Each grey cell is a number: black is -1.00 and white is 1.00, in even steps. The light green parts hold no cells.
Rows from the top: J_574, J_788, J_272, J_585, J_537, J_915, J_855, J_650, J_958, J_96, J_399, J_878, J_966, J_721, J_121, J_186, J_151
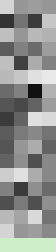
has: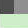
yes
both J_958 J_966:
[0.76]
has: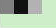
yes

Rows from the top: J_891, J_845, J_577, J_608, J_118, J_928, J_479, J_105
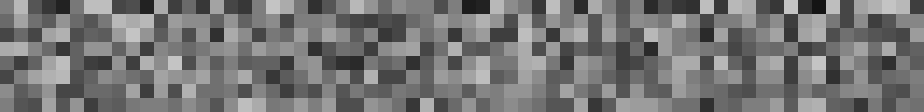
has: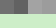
no
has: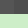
yes
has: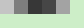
no
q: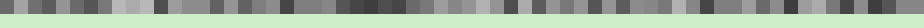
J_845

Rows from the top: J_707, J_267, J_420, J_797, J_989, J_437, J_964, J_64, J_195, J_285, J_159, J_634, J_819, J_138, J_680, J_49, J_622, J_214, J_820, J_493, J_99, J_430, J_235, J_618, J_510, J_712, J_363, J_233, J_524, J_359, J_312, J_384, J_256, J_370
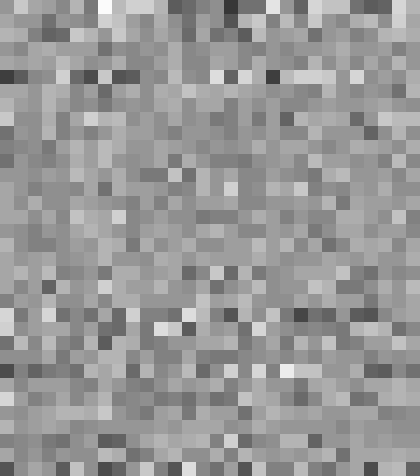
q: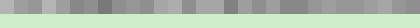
J_64
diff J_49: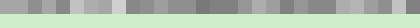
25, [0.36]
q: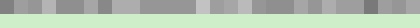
J_430
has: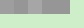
yes

